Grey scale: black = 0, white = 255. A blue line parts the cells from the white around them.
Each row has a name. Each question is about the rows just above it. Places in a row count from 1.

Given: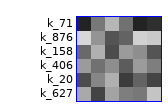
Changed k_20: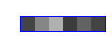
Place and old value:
1, [76]
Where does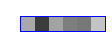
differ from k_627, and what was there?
2, [68]
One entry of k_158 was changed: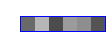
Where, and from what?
2, [176]
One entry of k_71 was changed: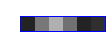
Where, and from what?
3, [182]
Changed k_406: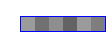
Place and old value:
4, [92]
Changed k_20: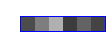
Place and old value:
2, [134]

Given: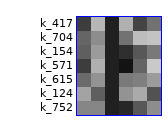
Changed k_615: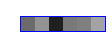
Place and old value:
6, [155]
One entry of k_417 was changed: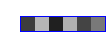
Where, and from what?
6, [114]
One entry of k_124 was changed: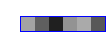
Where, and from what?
6, [82]
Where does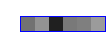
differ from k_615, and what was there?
1, [107]
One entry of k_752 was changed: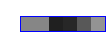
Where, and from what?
6, [141]

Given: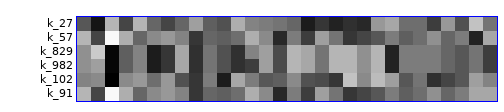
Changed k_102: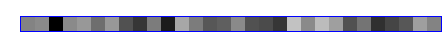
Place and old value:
24, [87]
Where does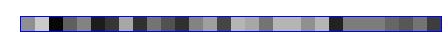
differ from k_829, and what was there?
15, [75]
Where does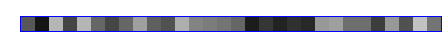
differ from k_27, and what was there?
23, [167]

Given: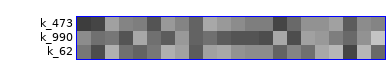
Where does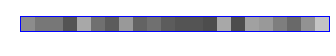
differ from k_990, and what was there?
2, [112]
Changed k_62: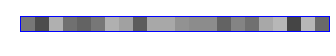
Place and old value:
10, [161]
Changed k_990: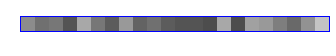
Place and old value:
6, [112]

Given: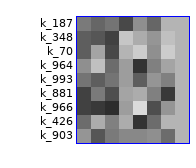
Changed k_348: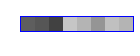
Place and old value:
5, [172]
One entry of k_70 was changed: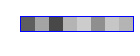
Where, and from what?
7, [204]
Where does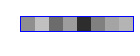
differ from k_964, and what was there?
5, [51]
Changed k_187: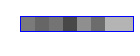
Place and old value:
6, [102]
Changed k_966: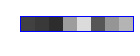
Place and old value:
6, [78]
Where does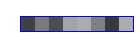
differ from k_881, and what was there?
8, [180]
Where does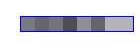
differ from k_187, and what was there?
4, [72]

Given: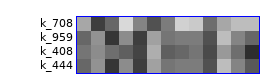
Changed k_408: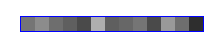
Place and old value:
5, [68]
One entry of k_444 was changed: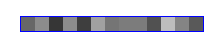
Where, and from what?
2, [146]
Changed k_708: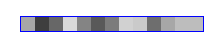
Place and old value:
6, [81]
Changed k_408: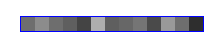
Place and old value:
1, [117]

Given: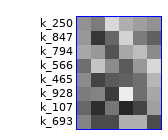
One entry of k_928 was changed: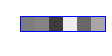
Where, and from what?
5, [111]
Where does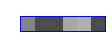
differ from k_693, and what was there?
4, [175]

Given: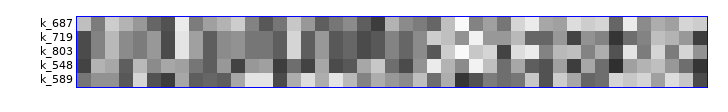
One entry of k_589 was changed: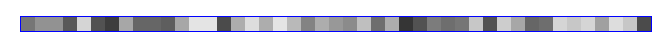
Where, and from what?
9, [94]
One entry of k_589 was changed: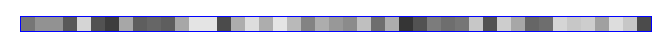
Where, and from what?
41, [213]

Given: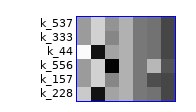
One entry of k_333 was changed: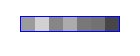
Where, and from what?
4, [177]
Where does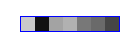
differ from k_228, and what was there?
6, [114]
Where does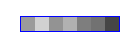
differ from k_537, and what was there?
5, [120]
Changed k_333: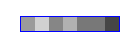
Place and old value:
6, [114]
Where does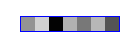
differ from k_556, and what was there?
1, [155]
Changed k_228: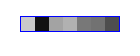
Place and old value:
7, [70]

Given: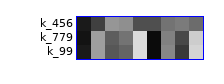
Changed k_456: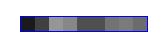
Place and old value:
4, [143]
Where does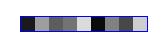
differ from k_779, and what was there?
1, [19]
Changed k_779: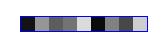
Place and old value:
2, [158]

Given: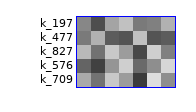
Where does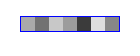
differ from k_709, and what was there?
7, [142]
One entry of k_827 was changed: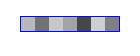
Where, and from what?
4, [156]
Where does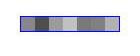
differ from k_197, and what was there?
3, [164]
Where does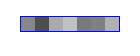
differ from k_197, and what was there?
3, [164]
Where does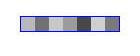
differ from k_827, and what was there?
7, [128]
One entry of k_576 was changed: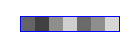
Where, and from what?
3, [149]

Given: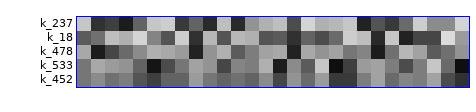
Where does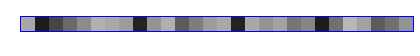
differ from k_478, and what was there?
14, [162]
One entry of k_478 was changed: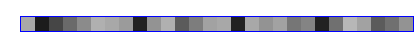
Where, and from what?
22, [28]
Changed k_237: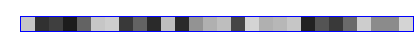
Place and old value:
16, [76]
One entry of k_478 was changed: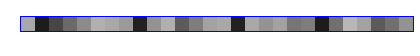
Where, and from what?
21, [132]
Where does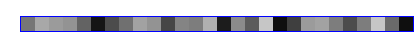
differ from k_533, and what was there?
8, [118]
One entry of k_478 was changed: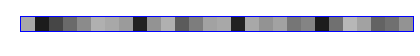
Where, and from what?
26, [91]
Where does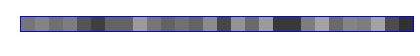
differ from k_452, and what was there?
2, [139]

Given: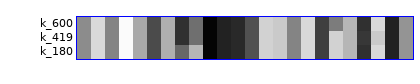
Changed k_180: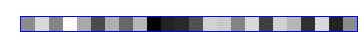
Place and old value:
24, [148]
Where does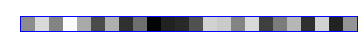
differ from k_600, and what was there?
22, [217]

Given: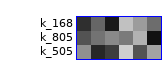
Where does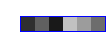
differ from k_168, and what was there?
2, [102]
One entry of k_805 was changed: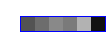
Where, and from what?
2, [115]
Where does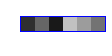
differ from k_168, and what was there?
6, [109]
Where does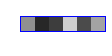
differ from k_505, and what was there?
5, [83]
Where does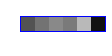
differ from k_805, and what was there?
5, [178]
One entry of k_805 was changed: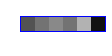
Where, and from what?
4, [122]
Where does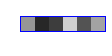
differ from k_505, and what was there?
1, [144]

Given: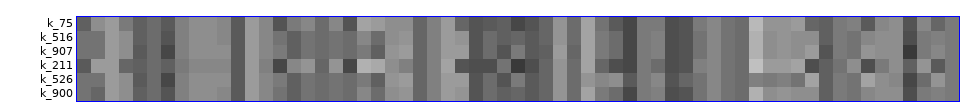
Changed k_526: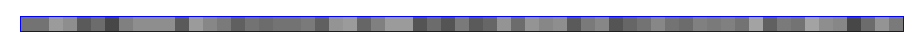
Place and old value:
20, [108]
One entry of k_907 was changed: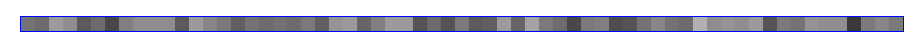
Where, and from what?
2, [115]
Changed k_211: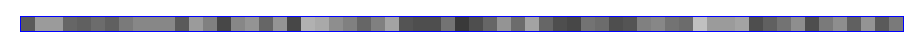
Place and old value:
41, [122]
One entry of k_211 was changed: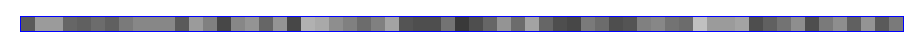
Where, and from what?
25, [102]

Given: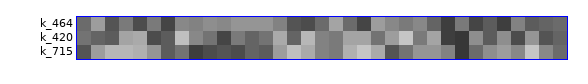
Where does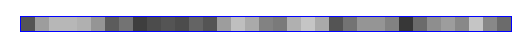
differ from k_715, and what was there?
14, [92]
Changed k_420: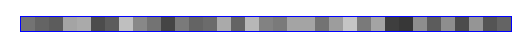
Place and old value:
14, [115]
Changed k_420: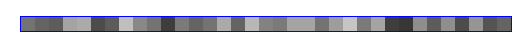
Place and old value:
11, [69]

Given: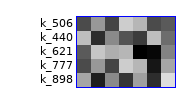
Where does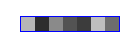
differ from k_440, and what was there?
1, [190]
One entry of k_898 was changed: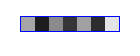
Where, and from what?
7, [221]
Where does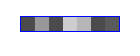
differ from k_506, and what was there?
3, [68]
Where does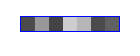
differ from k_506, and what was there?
7, [90]

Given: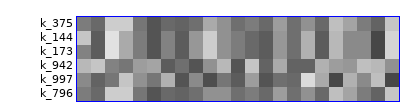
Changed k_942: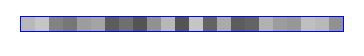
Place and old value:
16, [99]
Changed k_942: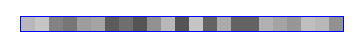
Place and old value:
19, [157]
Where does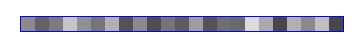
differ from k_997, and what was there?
3, [118]

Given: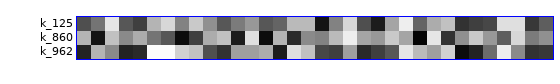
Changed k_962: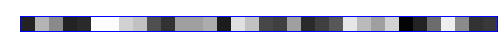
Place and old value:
28, [12]
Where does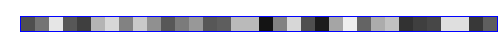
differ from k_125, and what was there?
15, [100]
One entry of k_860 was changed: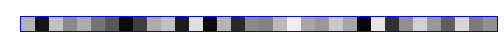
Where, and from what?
29, [201]
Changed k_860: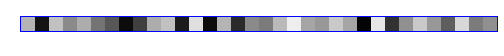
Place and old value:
18, [130]
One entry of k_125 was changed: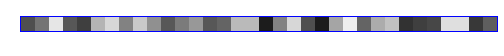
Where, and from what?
18, [20]

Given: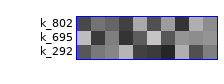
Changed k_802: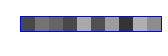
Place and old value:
4, [65]
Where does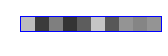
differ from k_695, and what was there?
9, [141]
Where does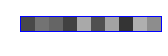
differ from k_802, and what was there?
7, [156]

